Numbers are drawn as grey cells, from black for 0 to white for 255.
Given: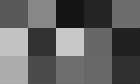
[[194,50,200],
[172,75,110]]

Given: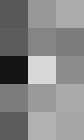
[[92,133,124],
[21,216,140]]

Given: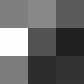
[[254,82,33],
[125,45,51]]

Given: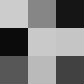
[[11,201,197],
[87,186,65]]

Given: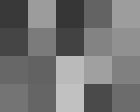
[[69,123,66],
[103,98,186]]

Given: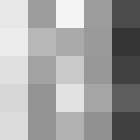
[[236,183,170],
[224,162,201]]

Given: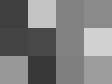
[[68,72,130],
[152,56,126]]

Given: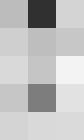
[[207,190,199],
[217,197,243]]
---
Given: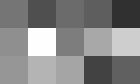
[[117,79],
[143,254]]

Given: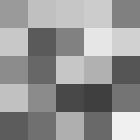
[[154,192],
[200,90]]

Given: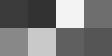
[[59,50],
[136,201]]

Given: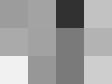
[[156,163],
[170,162]]

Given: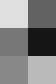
[[223,98],
[119,22]]

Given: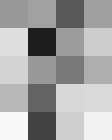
[[153,161],
[222,29]]

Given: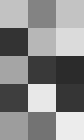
[[194,131],
[51,183]]
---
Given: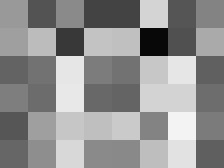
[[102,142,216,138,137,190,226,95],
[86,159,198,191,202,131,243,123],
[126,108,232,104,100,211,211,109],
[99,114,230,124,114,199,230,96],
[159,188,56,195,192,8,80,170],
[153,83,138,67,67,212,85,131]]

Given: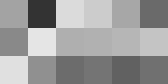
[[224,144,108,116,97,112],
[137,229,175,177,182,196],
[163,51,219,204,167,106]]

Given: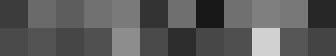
[[74,83,70,80,141,74,45,71,79,209,86,68],
[60,106,93,113,122,51,111,24,112,127,120,39]]

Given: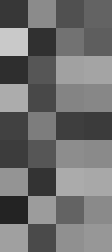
[[160,74,144,151],
[35,156,99,138],
[148,51,171,168],
[60,86,141,138],
[65,125,62,59],
[172,72,132,135],
[46,86,161,164],
[201,48,114,94],
[55,139,80,99]]

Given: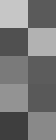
[[62,137],
[147,89],
[122,92],
[80,178],
[198,90]]

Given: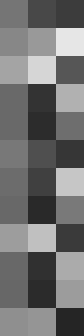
[[143,149,37],
[103,43,156],
[104,48,171],
[157,192,58],
[104,41,121],
[108,64,198],
[120,79,54],
[105,44,110],
[105,51,177],
[164,214,86],
[135,153,230],
[117,72,60]]

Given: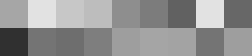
[[48,116,110,126,158,165,163,116,158],
[166,226,199,189,142,124,97,226,103]]

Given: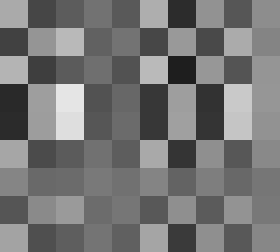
[[163,79,94,116,96,165,58,143,88,135],
[85,138,154,108,118,88,143,91,147,120],
[133,105,107,121,113,132,99,126,104,118],
[166,75,91,113,93,169,52,143,87,137],
[43,157,222,86,107,55,160,52,197,146],
[41,158,229,82,103,55,158,50,201,150],
[180,62,91,111,82,186,30,151,84,149],
[65,149,185,97,115,71,153,73,171,132],
[170,70,92,114,89,174,44,146,86,141]]

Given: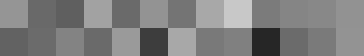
[[98,107,131,106,154,61,168,121,128,38,107,122,147],
[149,105,95,162,106,147,116,168,200,123,133,136,146]]
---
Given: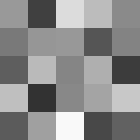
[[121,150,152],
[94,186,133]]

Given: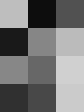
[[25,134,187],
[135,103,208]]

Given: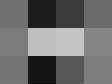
[[124,189,197],
[115,20,86]]

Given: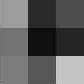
[[114,15,36],
[125,87,195]]

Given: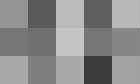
[[119,113,197],
[170,127,170]]

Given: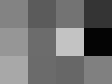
[[150,108,195],
[168,107,103]]
